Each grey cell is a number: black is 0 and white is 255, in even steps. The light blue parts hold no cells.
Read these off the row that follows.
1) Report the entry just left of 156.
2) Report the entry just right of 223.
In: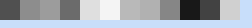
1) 141
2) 244

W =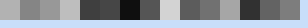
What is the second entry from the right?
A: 99
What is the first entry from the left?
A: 178
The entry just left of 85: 15
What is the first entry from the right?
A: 125

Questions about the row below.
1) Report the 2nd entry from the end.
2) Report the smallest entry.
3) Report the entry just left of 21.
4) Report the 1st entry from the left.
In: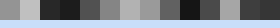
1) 62
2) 21
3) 97
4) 148

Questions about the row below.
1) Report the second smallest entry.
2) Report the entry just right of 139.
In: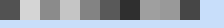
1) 70
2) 197

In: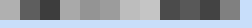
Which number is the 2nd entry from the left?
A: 94
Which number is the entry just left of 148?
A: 169
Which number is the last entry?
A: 128

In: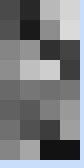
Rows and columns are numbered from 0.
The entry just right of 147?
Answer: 48
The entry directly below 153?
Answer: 159
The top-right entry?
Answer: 212
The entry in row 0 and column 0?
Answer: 74
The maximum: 218
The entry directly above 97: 105
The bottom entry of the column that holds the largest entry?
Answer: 18
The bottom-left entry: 133
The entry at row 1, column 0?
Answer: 81
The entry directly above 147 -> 26

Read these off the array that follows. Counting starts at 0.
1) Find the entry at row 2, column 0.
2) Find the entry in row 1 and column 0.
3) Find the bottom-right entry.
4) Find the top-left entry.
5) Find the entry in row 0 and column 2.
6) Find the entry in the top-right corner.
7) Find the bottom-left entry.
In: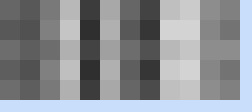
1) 109
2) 88
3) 128
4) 102
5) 121
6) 128
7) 109

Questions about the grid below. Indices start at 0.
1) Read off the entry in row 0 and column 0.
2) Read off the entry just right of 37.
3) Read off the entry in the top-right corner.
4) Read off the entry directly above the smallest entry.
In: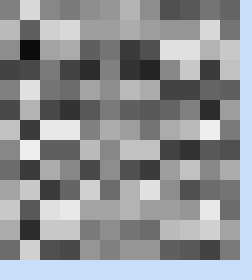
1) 128
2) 135
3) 101
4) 95

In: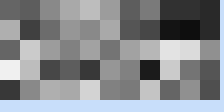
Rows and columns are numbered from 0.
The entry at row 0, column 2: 137
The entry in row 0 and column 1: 93
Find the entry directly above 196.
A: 27
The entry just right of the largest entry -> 189
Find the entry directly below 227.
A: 203
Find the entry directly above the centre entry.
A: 169
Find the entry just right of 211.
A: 129
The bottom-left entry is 56
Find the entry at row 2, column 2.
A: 156
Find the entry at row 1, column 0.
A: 175
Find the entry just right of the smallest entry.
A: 41
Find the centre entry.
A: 116
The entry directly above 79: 85
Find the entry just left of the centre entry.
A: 162
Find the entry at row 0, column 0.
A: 101
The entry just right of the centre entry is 162

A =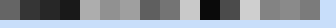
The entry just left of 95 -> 159
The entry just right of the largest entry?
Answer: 131

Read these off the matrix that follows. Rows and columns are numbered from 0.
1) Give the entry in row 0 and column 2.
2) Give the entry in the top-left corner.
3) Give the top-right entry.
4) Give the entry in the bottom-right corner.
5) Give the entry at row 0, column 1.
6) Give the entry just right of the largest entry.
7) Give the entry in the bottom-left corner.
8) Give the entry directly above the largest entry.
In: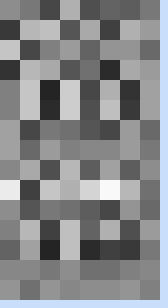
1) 71
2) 141
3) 120
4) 128
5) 120
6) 183
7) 148
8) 161

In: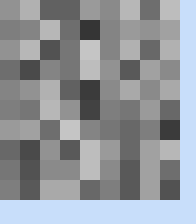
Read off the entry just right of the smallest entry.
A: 132
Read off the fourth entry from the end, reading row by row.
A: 126
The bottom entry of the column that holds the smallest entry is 104
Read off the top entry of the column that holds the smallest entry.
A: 154
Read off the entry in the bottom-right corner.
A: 82
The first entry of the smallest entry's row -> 126
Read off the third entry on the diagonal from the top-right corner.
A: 177
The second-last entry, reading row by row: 161
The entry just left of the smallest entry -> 110
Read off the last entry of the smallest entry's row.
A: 161
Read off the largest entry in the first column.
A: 154
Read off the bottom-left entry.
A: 126
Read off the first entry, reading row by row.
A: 146
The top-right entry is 189
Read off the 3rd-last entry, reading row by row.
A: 89
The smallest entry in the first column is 104
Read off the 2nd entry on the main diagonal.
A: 132
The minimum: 53
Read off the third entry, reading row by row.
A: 97
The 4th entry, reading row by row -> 97
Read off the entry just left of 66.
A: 146
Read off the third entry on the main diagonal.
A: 82

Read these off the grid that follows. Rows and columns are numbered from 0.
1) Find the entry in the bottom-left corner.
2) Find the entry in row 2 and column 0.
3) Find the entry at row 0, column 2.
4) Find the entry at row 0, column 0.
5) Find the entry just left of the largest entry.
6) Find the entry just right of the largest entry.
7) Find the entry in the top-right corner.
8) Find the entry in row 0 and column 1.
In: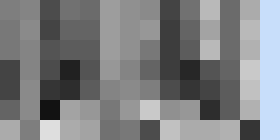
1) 171
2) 120
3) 76
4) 126
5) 126
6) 171
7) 171
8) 132

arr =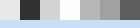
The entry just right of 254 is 183
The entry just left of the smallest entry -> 233
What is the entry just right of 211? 254

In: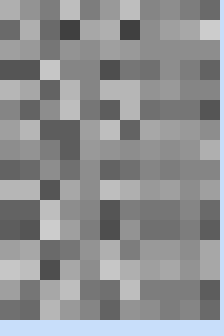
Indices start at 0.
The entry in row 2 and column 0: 159
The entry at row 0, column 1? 147
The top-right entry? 106
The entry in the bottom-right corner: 106
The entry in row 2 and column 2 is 118
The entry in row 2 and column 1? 153
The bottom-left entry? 112
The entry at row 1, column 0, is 106
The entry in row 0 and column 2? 125
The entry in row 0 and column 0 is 175
